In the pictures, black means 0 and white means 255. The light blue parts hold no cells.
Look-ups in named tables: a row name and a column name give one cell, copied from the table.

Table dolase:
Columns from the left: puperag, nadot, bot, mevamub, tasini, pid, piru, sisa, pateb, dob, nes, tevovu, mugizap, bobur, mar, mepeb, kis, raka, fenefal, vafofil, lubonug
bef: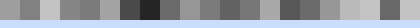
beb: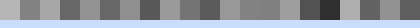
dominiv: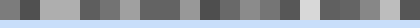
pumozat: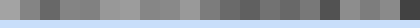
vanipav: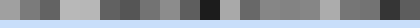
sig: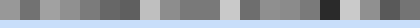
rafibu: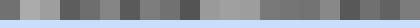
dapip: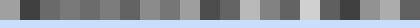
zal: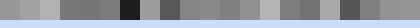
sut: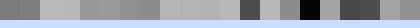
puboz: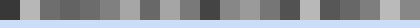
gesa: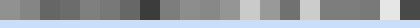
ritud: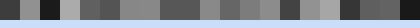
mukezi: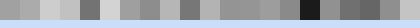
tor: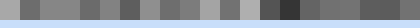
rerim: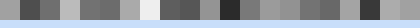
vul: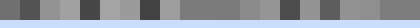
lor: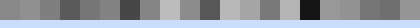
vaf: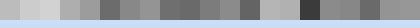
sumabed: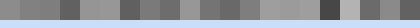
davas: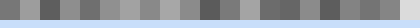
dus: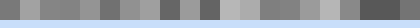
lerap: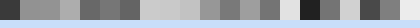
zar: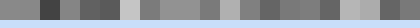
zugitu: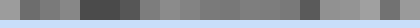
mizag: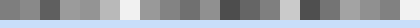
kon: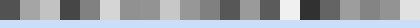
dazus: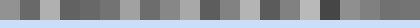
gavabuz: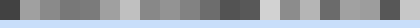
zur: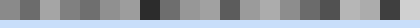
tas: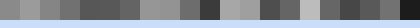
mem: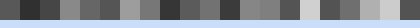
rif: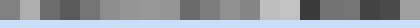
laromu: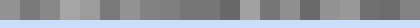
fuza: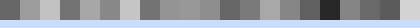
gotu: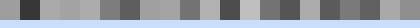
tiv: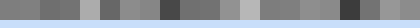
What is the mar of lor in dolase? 180
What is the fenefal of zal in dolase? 127
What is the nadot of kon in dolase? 165
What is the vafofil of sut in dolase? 163
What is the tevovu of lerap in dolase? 121
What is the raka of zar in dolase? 182

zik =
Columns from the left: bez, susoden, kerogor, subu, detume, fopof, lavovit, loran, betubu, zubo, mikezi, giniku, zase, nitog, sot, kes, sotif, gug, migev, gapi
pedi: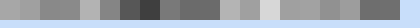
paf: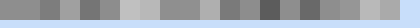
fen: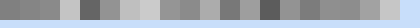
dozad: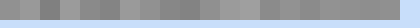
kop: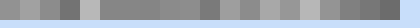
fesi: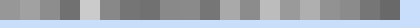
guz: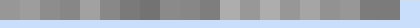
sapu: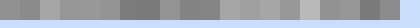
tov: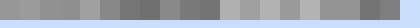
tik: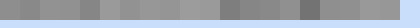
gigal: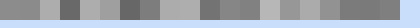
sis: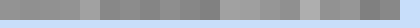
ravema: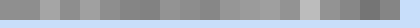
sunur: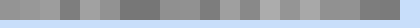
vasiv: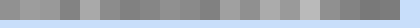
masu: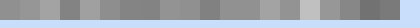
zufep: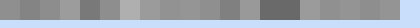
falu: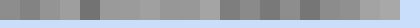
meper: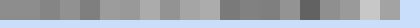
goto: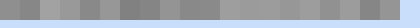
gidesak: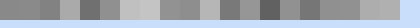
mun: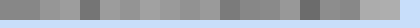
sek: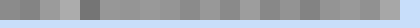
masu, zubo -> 144
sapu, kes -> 185
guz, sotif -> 146
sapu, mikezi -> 133
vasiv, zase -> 144
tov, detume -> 159
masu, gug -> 135
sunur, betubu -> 144
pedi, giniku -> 180
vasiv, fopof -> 140
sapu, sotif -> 146
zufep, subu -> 156
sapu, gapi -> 140
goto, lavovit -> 129
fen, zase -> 158
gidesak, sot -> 145
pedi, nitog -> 215
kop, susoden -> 161
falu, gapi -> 168
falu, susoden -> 131

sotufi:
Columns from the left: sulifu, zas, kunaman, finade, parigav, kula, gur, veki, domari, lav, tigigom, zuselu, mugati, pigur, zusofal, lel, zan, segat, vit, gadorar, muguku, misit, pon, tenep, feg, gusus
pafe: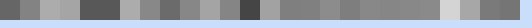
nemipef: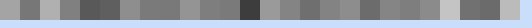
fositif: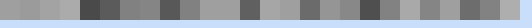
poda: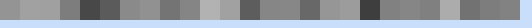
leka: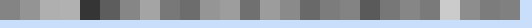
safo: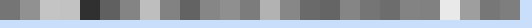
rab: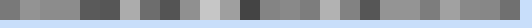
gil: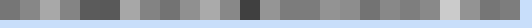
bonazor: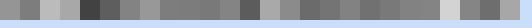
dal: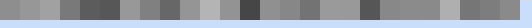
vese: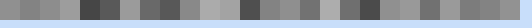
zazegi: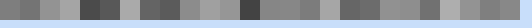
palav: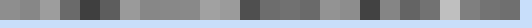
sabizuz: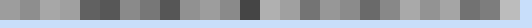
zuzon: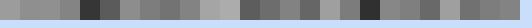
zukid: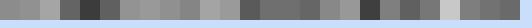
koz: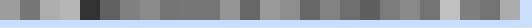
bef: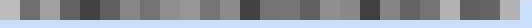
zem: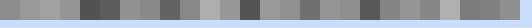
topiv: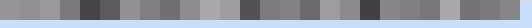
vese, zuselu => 163
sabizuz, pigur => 176
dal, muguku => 139
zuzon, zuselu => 172
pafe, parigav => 88
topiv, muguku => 127
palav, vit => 66
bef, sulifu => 188
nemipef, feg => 107
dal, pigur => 144
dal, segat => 153
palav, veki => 135
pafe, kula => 88
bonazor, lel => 107
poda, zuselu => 161
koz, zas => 119

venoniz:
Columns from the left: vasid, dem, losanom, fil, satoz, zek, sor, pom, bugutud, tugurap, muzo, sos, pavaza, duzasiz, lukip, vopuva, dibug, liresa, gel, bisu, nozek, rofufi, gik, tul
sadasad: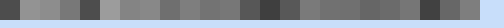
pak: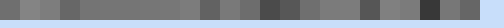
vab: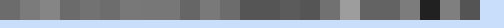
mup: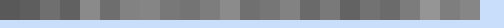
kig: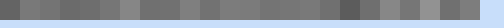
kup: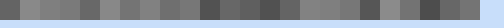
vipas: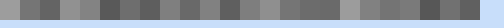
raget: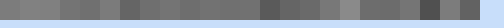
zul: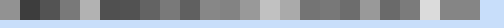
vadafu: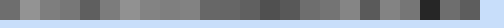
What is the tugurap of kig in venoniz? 127
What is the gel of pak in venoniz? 86
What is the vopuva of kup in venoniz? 130
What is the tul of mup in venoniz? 134
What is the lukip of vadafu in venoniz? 88
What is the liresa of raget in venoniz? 138
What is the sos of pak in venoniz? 121
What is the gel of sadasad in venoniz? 102
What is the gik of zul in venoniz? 133
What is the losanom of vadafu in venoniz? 126

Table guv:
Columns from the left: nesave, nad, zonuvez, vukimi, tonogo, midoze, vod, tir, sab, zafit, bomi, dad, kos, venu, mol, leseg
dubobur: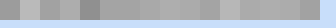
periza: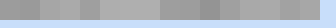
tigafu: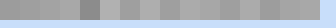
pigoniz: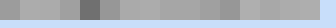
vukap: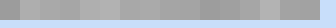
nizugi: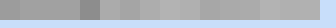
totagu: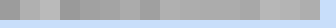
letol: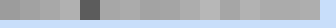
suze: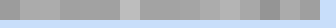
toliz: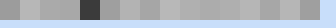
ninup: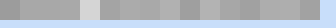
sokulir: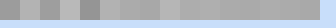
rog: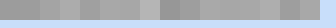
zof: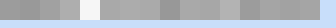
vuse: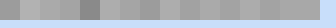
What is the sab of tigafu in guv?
159
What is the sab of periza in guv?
158
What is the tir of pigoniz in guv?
172
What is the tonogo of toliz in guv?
59
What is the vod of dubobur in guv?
164
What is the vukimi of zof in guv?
174
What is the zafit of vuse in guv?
162
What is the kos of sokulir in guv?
170
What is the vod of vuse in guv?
165
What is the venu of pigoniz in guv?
168
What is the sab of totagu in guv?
176
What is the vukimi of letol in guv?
177
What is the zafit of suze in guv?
165
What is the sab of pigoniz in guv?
166
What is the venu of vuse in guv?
163
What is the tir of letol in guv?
163
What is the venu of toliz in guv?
167
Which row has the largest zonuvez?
totagu

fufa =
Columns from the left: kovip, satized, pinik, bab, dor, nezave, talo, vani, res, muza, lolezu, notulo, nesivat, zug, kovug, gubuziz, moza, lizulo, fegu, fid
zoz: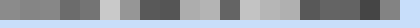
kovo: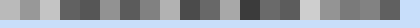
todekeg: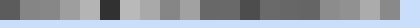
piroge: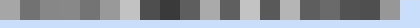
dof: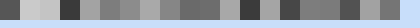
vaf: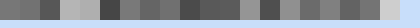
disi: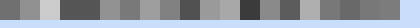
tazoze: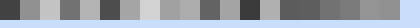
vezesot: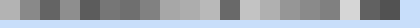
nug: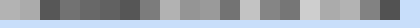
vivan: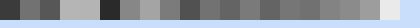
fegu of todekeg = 171
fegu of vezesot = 97
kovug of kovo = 92
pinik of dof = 196
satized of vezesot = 137
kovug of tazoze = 92
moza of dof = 123
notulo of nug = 115
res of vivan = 123
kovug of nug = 118
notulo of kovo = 168
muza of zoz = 173

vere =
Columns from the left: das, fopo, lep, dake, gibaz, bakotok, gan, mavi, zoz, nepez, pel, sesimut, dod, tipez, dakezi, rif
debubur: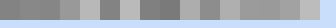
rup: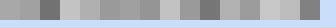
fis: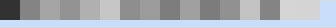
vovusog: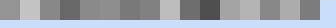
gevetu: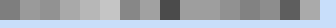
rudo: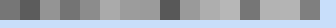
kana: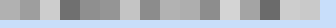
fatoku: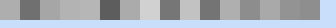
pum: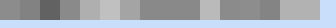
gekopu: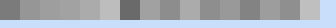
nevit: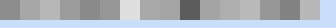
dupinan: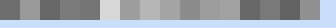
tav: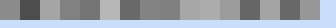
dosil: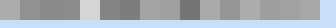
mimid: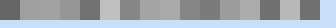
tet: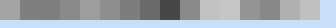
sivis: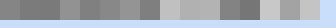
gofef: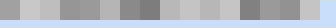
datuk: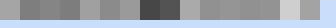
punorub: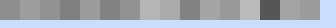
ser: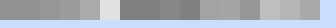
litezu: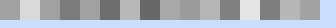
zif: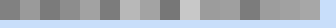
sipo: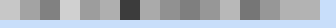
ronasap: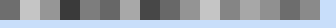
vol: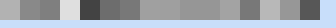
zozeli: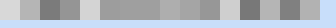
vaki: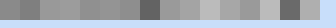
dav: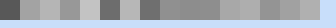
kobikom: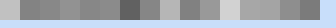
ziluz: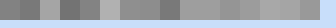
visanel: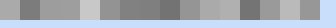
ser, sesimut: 165
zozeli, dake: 149
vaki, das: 138
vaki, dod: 154
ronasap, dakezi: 109
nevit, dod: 185
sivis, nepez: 177
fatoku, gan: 171
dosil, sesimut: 149
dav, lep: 181
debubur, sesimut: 175
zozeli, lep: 123
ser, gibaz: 170
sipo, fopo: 163
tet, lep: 126
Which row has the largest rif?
fis

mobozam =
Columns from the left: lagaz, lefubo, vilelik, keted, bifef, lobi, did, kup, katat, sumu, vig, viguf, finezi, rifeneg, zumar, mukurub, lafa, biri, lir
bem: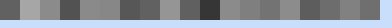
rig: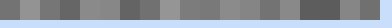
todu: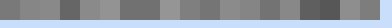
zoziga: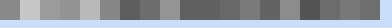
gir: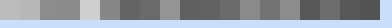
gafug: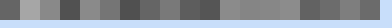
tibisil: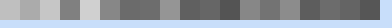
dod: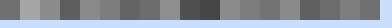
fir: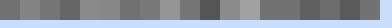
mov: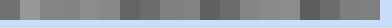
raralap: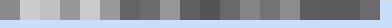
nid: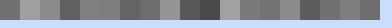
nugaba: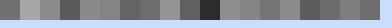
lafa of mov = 108
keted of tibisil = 128
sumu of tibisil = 96
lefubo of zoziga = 199
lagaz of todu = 121
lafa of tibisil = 108
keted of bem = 82
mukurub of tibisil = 93
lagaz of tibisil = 191
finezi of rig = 133
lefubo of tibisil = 171
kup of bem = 97
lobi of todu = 147
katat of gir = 149
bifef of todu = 138
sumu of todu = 127
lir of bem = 111
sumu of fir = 117
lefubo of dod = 166
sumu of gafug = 93

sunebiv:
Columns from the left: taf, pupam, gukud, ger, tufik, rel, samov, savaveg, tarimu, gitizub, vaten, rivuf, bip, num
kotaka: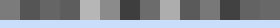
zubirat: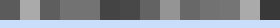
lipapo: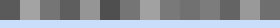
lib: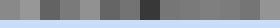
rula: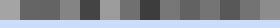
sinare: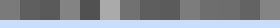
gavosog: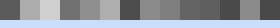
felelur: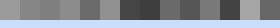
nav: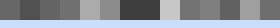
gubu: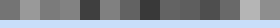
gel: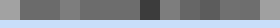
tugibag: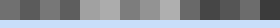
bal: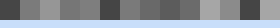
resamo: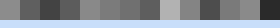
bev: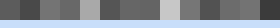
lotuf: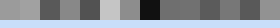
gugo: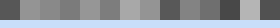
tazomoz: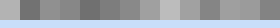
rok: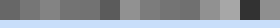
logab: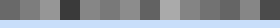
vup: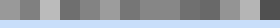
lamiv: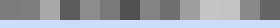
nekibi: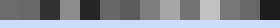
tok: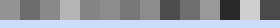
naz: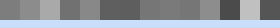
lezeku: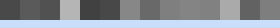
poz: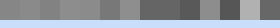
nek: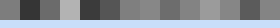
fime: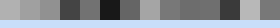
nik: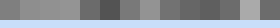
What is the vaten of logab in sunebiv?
114
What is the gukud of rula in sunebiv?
100
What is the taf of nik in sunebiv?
127
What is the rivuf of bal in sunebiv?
139
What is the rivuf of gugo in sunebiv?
72
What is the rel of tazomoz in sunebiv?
125
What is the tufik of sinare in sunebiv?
81
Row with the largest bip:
tok

